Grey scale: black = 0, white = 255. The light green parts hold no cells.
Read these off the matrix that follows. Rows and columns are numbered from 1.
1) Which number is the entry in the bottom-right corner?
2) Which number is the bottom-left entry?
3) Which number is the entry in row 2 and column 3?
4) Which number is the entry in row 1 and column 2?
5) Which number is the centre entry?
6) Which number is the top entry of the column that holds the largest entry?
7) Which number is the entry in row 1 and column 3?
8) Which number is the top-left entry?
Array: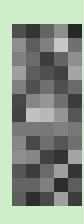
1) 60
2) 93
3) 128
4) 52
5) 184
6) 142
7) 100
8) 79

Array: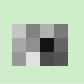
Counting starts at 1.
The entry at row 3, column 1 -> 152
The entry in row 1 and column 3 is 176
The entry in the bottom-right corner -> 84
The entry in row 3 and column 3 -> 76

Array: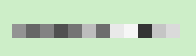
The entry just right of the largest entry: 52
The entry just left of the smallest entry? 246

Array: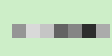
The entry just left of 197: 217
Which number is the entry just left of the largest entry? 149

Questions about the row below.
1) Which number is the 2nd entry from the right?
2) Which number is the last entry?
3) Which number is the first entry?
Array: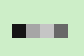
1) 197
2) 104
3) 21

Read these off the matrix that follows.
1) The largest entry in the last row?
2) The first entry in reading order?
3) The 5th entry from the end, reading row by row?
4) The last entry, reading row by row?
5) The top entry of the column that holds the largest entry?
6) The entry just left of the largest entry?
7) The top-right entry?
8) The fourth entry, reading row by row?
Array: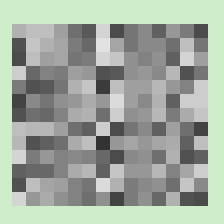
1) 212
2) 177
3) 144
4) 75
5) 212
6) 104
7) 75
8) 159

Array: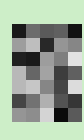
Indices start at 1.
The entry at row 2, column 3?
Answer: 40
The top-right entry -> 18
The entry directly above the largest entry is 134
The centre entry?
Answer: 163
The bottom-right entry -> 90
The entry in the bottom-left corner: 149
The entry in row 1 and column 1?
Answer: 25
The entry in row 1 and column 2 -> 108
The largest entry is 226
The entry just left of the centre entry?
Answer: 102

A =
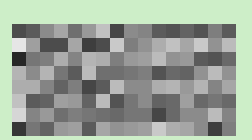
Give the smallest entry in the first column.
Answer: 39
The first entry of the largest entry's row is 230
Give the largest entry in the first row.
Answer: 193
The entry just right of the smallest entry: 118
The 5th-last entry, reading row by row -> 173
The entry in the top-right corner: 91
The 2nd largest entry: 214
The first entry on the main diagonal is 76
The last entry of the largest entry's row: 187
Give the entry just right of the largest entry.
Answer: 159
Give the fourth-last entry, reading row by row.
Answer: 166
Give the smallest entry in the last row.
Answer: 54
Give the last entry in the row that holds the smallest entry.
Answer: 105
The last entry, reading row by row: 126
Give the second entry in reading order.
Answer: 91
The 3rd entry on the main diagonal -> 126
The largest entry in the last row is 201

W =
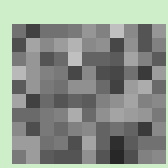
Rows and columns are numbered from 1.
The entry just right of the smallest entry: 78
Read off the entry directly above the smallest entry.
46
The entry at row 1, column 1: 113
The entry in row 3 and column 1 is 121
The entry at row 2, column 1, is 78
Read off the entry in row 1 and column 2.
65
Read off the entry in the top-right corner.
150
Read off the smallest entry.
39
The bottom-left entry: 121
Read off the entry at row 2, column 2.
164
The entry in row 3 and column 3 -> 84
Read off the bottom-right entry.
137
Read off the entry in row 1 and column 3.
113
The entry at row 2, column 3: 137

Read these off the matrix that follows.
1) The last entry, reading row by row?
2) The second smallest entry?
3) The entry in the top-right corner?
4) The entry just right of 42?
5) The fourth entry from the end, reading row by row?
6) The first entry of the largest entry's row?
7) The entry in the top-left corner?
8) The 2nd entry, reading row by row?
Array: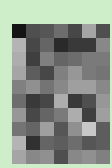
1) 128
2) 42
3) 79
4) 57
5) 79
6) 116
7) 20
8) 79

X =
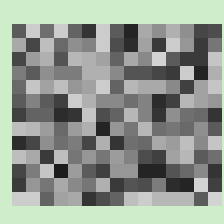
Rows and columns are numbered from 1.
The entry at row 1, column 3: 111
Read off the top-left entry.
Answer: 91
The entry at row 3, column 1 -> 70
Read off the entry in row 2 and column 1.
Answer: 169
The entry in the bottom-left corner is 204
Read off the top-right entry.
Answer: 77
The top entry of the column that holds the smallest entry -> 204
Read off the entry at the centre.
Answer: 99
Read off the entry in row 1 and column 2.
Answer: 204
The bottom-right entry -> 211
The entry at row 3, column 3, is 176
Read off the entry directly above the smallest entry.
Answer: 190
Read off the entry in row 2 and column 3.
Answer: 190
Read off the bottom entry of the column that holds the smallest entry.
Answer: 162
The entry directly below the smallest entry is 169
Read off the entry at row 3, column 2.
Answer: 156
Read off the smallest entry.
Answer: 28
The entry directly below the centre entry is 150
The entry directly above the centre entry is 137
